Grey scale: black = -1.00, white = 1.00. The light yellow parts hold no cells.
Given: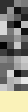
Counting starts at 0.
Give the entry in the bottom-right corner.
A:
-0.28
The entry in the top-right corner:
-0.05
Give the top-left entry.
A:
-0.62
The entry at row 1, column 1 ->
0.17
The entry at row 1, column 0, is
-0.62
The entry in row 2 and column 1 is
0.07
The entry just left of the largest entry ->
0.48
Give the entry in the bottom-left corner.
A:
0.58
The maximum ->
0.82
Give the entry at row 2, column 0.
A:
0.27

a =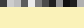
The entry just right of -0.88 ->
-0.76
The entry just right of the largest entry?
-0.02
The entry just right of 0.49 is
-0.28
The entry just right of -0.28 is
0.84

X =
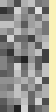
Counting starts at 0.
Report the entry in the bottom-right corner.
0.03
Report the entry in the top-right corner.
0.03
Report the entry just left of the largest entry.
-0.28
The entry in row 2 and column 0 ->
-0.08
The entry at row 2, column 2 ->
0.38
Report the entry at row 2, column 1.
-0.08
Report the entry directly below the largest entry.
-0.08
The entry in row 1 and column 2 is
0.64
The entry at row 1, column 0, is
-0.60
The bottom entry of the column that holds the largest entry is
-0.18
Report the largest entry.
0.76
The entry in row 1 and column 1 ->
-0.40
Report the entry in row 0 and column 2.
-0.40
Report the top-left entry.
0.38
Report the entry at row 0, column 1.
0.14
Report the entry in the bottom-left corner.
-0.40

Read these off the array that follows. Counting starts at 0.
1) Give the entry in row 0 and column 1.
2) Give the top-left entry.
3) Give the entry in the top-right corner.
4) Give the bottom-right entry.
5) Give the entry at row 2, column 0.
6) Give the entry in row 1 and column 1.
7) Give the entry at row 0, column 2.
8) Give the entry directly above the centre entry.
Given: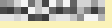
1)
0.22
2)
0.12
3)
0.66
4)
0.42
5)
0.79
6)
-0.54
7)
0.66
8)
0.91

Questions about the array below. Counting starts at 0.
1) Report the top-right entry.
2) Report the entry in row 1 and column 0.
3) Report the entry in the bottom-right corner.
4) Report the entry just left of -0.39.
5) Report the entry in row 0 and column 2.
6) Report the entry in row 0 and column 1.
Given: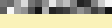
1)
0.93
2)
-0.28
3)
-0.84
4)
0.13
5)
0.26
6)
-0.18
